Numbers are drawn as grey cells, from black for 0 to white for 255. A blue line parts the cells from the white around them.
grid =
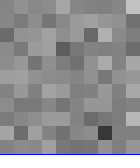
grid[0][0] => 133
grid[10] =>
[131, 139, 137, 160, 120, 115, 118, 146, 127, 150]
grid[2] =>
[107, 147, 149, 161, 142, 153, 105, 176, 138, 125]
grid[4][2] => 116
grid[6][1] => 152
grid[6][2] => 129
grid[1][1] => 123
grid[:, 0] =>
[133, 135, 107, 139, 141, 158, 130, 140, 124, 165, 131]
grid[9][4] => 114
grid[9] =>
[165, 108, 159, 131, 114, 135, 141, 55, 129, 128]
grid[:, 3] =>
[140, 117, 161, 160, 143, 140, 163, 135, 154, 131, 160]
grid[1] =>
[135, 123, 141, 117, 136, 154, 160, 150, 145, 113]
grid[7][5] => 132
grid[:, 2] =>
[136, 141, 149, 154, 116, 146, 129, 122, 142, 159, 137]
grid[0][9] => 193
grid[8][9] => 183
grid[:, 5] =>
[134, 154, 153, 120, 113, 133, 127, 132, 131, 135, 115]
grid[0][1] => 145
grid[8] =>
[124, 135, 142, 154, 154, 131, 108, 119, 125, 183]
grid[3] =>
[139, 122, 154, 160, 93, 120, 131, 127, 130, 108]
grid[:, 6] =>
[130, 160, 105, 131, 145, 145, 129, 150, 108, 141, 118]
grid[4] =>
[141, 151, 116, 143, 125, 113, 145, 170, 131, 167]
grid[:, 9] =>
[193, 113, 125, 108, 167, 152, 168, 130, 183, 128, 150]

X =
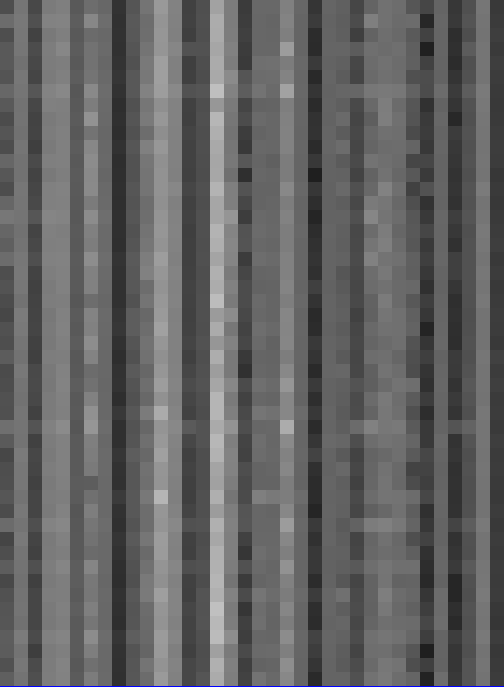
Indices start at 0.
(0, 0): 78
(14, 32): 50
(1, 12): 129
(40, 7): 105
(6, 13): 82
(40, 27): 117
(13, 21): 104
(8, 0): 76
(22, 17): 72
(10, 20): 130
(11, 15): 166
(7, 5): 89
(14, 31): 100
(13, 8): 48
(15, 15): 165
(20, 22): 64
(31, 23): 105
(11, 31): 100
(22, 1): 123
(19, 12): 131
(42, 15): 176
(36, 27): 104
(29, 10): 123
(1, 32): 57
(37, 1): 116
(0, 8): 51
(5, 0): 84
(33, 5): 90
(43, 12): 132
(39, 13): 64
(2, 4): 127
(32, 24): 90
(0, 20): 128
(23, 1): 121
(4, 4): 126
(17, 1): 115
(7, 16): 122
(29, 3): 123
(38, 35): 60
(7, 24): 95

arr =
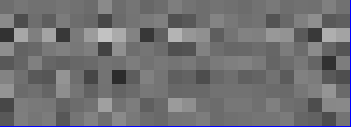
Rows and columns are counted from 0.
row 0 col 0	110
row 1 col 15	132
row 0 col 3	113
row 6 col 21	119
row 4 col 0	88
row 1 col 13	88
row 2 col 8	171
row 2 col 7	194
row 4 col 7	115
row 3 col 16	103
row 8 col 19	117
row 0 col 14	110
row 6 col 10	120
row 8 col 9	121
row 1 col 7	71
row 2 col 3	164
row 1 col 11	128
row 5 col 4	148
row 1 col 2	110
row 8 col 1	126
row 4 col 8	112
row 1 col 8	107
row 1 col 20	104
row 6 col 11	117
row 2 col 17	130
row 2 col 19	152
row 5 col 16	111
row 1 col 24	95
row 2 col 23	175
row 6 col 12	104
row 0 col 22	112
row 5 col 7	115
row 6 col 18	111
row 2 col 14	144

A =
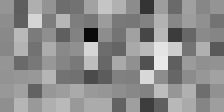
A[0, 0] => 149
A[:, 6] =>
[162, 119, 9, 213, 190, 75, 153, 171]
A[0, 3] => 147
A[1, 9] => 119
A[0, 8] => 177
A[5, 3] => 181
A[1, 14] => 144
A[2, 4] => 95
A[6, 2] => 98
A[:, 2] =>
[175, 213, 123, 114, 120, 152, 98, 153]
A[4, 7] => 103
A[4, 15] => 146
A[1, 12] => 135
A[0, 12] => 106
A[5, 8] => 129
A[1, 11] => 178
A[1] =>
[141, 96, 213, 125, 182, 126, 119, 156, 121, 119, 130, 178, 135, 157, 144, 115]
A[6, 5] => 170
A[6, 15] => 145
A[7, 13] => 170
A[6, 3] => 151
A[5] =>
[147, 150, 152, 181, 115, 113, 75, 92, 129, 127, 216, 141, 102, 140, 151, 162]
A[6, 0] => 152
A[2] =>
[137, 185, 123, 143, 95, 130, 9, 141, 116, 161, 70, 184, 60, 103, 138, 133]
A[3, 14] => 176
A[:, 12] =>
[106, 135, 60, 205, 95, 102, 150, 184]
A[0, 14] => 135
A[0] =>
[149, 94, 175, 147, 109, 114, 162, 197, 177, 140, 52, 157, 106, 160, 135, 148]

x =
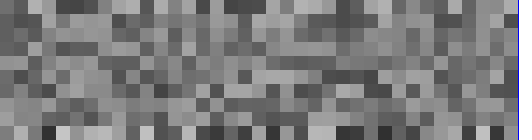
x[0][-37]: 111
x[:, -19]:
[76, 167, 151, 95, 148, 164, 149, 99, 96, 162]
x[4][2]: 93
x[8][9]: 110
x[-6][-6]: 149
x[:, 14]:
[73, 115, 104, 106, 138, 114, 162, 93, 157, 74]
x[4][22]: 95
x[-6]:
[146, 149, 93, 130, 151, 140, 151, 100, 94, 94, 148, 117, 136, 96, 138, 125, 143, 131, 148, 109, 97, 91, 95, 97, 127, 120, 118, 104, 117, 131, 107, 149, 103, 117, 104, 135, 105]
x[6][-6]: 116
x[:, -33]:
[71, 119, 147, 84, 151, 108, 145, 112, 94, 197]
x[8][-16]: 91
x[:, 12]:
[130, 117, 93, 106, 136, 133, 95, 150, 149, 94]
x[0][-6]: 95
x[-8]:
[95, 109, 90, 131, 147, 142, 150, 147, 103, 95, 133, 153, 93, 138, 104, 143, 124, 97, 151, 125, 149, 107, 96, 113, 89, 105, 141, 135, 133, 104, 141, 102, 118, 109, 144, 120, 134]
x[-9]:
[95, 80, 85, 162, 119, 155, 149, 153, 78, 107, 95, 129, 117, 128, 115, 153, 144, 92, 167, 157, 165, 127, 90, 87, 75, 82, 91, 163, 132, 145, 149, 79, 81, 104, 143, 163, 78]
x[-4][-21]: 164
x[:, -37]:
[111, 95, 95, 98, 146, 108, 105, 148, 158, 125]
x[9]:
[125, 176, 121, 49, 197, 147, 177, 184, 159, 97, 192, 81, 94, 182, 74, 58, 100, 63, 162, 54, 151, 79, 183, 181, 54, 60, 113, 48, 97, 69, 136, 152, 168, 64, 192, 55, 144]
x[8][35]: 115
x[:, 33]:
[99, 104, 109, 124, 117, 109, 151, 116, 104, 64]
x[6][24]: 169
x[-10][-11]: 163
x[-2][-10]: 94
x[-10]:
[111, 91, 177, 153, 71, 69, 81, 129, 163, 174, 86, 172, 130, 163, 73, 156, 69, 74, 76, 165, 125, 178, 171, 152, 75, 94, 163, 177, 103, 137, 108, 95, 170, 99, 141, 139, 172]
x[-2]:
[158, 133, 135, 100, 94, 115, 84, 120, 153, 110, 116, 83, 149, 140, 157, 94, 137, 155, 96, 84, 91, 91, 158, 159, 152, 130, 114, 94, 91, 133, 92, 150, 146, 104, 131, 115, 129]
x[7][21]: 121
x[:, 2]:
[177, 85, 90, 159, 93, 103, 94, 133, 135, 121]

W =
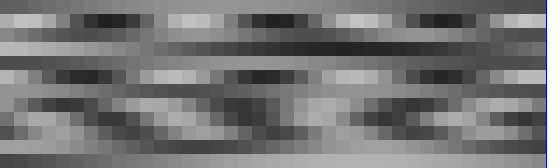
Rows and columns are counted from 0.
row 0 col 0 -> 96
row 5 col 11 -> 179
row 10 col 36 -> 75
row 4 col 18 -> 150
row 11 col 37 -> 143
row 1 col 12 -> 176
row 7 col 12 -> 155
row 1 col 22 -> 102
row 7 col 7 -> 102
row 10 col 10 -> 85
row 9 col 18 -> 76
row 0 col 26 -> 120
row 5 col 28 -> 111
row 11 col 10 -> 125
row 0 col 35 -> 83
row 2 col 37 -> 78
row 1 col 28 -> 123
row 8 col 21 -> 156
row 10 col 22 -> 136
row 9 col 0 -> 81
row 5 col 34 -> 101
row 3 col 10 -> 119
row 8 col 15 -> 105
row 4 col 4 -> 86
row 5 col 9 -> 121
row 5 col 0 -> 181
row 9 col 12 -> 130
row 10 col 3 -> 156
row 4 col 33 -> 80
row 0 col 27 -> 115
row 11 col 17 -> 161
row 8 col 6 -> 75
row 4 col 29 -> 96
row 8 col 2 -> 169
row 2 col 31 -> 140
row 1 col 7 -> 34
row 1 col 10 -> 99
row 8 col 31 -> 160
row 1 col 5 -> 84
